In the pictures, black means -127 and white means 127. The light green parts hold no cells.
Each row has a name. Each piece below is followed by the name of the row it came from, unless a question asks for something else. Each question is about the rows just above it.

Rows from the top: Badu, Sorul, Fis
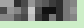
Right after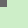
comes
[-39]
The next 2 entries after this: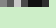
[-9 21]
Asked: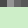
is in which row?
Badu
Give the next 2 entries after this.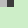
[-97  -9]

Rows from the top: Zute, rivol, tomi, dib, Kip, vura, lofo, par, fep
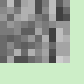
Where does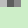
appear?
Zute
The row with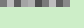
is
Zute
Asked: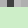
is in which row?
vura
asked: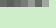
lofo
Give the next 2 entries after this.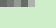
[-63  61]

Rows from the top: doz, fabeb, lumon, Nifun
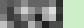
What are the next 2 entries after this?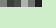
[-52 -52]
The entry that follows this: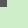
[-26]
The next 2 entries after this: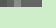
[  0 -82]
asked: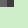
fabeb

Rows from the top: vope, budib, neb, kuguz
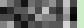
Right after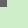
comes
[-39]
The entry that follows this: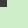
[-107]
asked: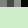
neb
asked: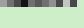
vope
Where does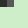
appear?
budib
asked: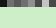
vope

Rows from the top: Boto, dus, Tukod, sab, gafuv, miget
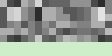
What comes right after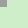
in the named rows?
[1]
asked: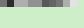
Tukod

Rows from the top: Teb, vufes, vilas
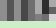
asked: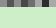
Teb
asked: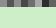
vufes

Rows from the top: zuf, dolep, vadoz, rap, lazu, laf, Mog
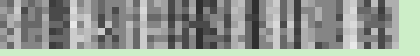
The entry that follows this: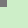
[-23]
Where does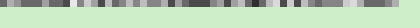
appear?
rap
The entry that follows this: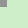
[-23]
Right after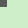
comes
[-66]
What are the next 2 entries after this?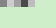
[-23   5]

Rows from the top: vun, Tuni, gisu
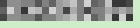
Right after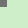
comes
[67]
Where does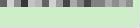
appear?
Tuni

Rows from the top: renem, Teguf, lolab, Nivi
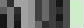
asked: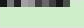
lolab
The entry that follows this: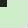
[33]
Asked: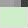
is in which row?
renem
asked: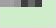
renem
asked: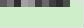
Teguf
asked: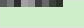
Teguf
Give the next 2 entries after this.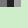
[ 21 -64]

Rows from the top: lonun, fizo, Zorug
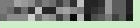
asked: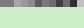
lonun
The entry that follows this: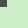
[-35]
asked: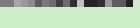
lonun
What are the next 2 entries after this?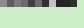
[ 25 -35]

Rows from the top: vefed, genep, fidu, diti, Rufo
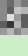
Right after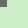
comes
[24]
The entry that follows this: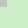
[53]
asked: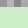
Rufo
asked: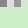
fidu

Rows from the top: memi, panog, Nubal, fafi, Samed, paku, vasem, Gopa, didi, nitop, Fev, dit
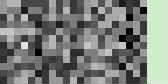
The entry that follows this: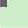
[41]
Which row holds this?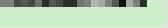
nitop
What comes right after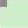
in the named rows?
[-70]
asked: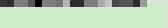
Gopa
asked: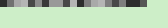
dit
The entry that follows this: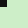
[41]

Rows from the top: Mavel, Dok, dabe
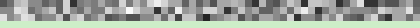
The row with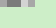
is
Dok
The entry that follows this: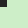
[-4]
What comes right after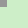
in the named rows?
[39]
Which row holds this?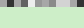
Dok
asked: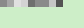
dabe
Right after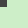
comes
[69]

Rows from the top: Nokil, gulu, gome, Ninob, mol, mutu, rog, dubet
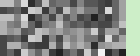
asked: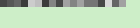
mutu
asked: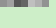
mol
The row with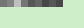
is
Ninob
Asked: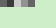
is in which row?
dubet
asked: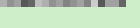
mol
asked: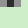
rog

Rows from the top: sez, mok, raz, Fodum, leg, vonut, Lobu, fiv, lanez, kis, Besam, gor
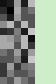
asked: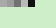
vonut
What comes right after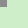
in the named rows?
[57]
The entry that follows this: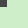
[57]
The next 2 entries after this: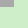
[-43  57]
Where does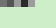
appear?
fiv

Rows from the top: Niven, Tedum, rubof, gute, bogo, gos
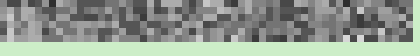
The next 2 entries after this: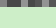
[-11 -42]
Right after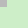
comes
[44]
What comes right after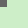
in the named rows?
[44]
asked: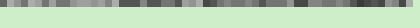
gute

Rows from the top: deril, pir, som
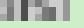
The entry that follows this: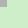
[8]
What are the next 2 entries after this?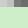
[77 23]

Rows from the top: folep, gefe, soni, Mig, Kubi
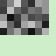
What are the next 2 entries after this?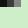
[-54 -40]
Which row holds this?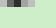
Mig

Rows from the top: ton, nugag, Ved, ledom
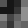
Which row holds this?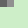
Ved
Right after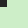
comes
[-13]
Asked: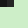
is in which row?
ton
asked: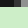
nugag
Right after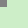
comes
[-58]

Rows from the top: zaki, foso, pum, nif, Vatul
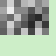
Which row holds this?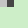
Vatul
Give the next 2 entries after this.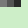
[ 22 -70]
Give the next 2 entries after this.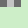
[-70 -86]
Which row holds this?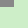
foso
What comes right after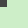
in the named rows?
[80]
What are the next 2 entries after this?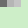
[ 8 38]

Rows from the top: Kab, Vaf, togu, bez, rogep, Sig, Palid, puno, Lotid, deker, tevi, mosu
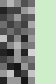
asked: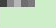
Palid
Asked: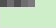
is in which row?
rogep
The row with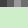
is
Lotid

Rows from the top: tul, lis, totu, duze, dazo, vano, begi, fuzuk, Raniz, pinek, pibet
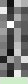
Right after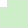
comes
[-23]
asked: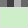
totu

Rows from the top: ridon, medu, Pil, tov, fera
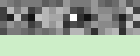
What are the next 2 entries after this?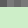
[ 23 -35]
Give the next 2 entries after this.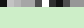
[-35 -95]
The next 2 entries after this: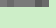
[-35  23]
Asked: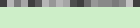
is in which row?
medu
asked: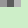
fera
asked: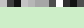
Pil

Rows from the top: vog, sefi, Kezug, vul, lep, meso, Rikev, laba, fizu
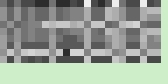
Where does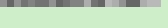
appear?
lep
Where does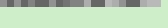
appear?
sefi
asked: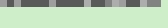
Rikev
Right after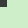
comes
[109]

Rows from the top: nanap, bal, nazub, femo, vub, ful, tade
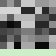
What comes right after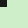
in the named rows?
[72]
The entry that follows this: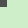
[-33]
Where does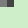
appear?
vub
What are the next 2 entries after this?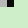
[40 40]
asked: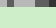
nazub
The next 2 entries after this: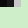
[ 72 -88]

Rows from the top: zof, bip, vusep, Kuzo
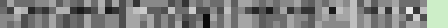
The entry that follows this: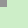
[37]
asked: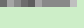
Kuzo
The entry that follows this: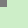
[-49]
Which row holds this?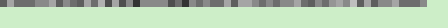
zof
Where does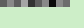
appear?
Kuzo
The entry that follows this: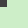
[63]

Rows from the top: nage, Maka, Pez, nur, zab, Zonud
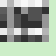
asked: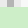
nage
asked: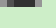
nur
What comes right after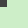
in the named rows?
[22]

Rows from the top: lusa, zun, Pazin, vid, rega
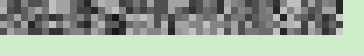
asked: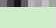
Pazin
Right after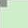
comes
[35]
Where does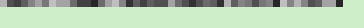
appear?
zun

